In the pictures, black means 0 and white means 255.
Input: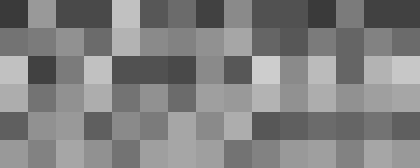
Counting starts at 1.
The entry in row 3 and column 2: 65
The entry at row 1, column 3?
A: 73
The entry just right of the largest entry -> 138
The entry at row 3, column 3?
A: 123
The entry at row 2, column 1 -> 115
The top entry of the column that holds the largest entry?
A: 81
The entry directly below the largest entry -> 179
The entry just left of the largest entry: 87
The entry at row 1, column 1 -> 58
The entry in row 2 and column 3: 145
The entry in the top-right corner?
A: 65
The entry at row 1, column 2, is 153
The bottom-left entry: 153
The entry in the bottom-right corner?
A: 153
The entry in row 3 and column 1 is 193
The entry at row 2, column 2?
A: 123

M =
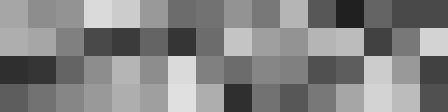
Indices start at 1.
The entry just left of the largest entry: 159
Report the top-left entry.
166
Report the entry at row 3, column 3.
100
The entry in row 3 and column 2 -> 53
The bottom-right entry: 80
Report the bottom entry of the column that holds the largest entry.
224
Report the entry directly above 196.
147
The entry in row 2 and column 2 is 166
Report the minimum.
32
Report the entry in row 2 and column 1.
174
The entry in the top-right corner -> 73
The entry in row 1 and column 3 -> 147
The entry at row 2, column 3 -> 128
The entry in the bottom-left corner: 93
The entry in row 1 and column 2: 141
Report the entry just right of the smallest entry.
100

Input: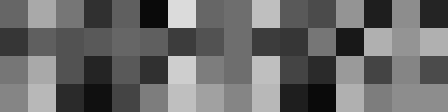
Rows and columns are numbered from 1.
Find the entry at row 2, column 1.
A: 54
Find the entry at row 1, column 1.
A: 102
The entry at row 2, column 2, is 95
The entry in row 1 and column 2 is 169
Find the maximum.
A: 219
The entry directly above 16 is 36
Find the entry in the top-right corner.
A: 36
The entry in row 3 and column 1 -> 118
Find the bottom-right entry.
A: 141
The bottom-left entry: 133
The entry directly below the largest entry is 60
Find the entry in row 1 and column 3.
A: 118
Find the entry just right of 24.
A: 176
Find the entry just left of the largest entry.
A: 10
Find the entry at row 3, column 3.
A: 82

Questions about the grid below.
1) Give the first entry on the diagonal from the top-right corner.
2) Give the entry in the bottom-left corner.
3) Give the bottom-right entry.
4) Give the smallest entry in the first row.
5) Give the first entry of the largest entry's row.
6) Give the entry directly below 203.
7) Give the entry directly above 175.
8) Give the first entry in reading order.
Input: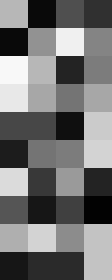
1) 48
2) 22
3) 195
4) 9
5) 248
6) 211
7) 85
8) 183

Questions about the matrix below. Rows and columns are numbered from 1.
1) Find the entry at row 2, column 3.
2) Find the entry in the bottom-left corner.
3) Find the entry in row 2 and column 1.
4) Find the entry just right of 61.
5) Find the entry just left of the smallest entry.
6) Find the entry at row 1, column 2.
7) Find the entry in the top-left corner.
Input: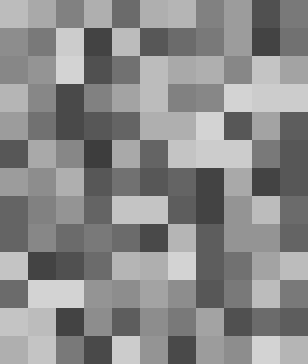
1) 204
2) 175
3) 141
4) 169
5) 135
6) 169
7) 188

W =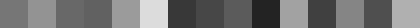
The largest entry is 220
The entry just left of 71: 56
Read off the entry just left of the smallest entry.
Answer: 91

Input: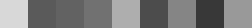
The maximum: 216
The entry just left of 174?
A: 113
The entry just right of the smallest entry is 153
